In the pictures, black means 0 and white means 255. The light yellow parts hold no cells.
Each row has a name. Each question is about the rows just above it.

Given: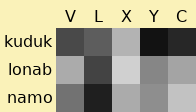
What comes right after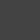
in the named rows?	[208]
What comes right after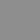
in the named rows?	[194]
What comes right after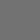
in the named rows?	[31]
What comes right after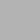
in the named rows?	[18]

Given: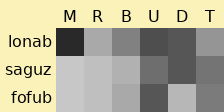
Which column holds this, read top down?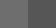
U
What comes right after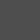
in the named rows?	[86]
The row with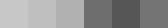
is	saguz
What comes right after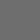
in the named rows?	[86]
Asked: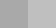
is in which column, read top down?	R
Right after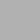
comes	[110]
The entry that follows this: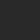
[169]

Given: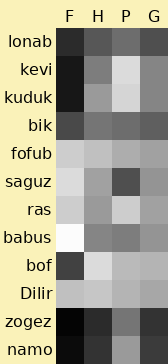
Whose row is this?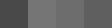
bik
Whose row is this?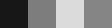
kevi
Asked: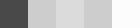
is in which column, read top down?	F
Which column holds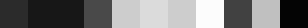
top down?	F
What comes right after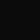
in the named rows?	[51]
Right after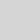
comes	[133]

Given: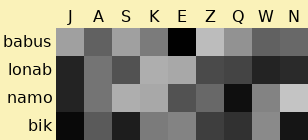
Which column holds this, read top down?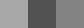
E
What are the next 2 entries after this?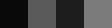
[131  62]
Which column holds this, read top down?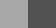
E
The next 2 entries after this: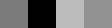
[ 97 104]
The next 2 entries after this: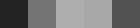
[104  15]

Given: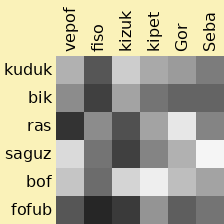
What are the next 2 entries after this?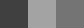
[100 100]
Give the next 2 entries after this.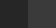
[148  94]
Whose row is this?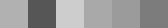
kuduk
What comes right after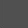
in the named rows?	[163]
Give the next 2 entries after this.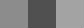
[231 132]
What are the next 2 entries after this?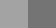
[100 100]
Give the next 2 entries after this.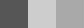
[155 124]

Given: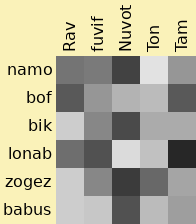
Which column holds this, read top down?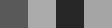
Tam
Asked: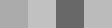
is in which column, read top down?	Ton
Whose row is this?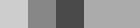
bik

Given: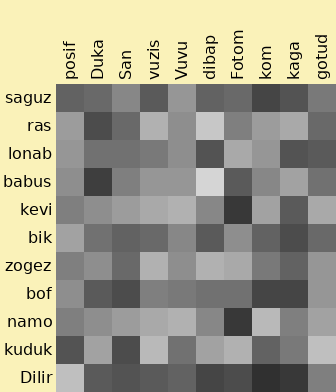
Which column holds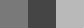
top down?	kom
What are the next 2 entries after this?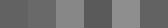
[ 76 105]
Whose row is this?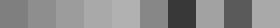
kevi

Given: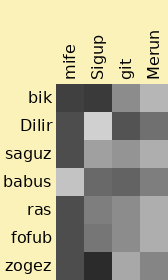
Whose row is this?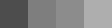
ras
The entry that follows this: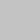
[105]
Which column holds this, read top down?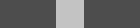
mife
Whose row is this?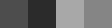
zogez

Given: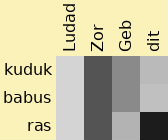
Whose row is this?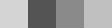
babus
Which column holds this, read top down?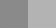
Geb
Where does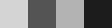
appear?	ras
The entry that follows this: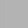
[28]

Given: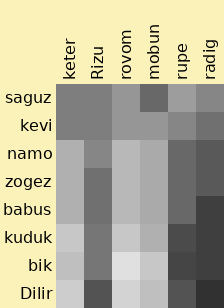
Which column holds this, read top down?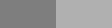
keter
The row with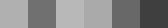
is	babus

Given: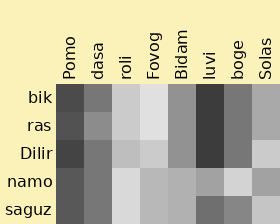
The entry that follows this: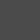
[119]
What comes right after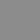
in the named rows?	[203]
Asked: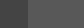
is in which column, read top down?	Pomo

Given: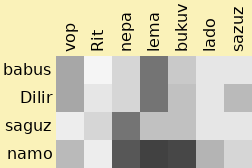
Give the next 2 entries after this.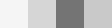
[230 230]
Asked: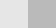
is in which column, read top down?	sazuz
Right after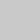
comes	[230]
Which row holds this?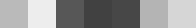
namo
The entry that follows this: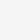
[214]
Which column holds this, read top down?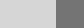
nepa
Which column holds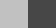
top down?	bukuv

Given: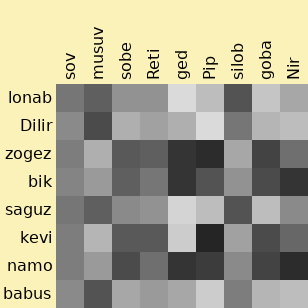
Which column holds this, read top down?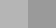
musuv
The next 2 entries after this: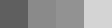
[189  83]
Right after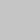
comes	[167]

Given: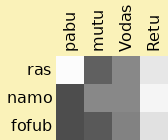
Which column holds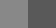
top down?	mutu
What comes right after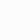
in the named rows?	[96]
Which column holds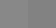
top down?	Vodas
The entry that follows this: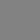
[225]
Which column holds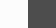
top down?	pabu

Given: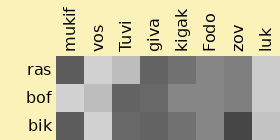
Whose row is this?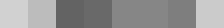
bof
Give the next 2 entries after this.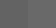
[134 134]
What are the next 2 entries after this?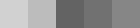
[126 203]
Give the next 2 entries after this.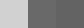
[113 134]
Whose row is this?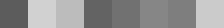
ras
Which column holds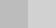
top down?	vos

